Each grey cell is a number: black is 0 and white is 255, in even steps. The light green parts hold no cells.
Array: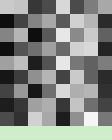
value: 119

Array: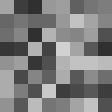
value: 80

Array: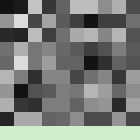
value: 70

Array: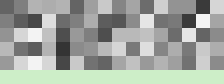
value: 139

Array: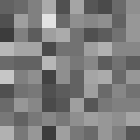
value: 86

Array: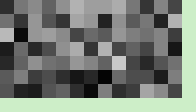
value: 69

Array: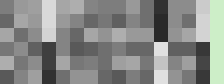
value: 56

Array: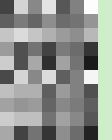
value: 34
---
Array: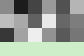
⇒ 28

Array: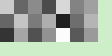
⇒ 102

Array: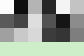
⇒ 14

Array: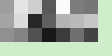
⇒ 228

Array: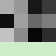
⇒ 152

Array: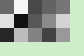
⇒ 246

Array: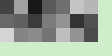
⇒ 161
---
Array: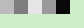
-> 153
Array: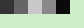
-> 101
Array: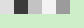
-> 195
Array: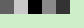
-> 96
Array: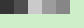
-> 134
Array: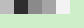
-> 165
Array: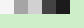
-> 165
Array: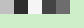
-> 109
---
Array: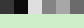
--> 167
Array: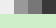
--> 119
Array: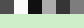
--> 53
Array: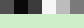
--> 188
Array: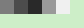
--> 153
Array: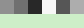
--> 86
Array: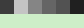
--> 82
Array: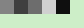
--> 208
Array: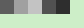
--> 81
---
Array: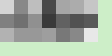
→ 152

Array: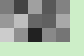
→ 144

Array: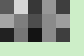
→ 118

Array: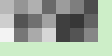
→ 119

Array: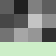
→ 166

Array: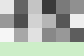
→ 167

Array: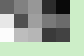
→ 189

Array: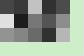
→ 133
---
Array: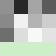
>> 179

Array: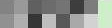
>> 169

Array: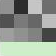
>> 103

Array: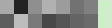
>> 100

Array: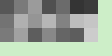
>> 189

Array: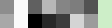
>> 212

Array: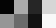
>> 18

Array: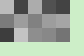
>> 157
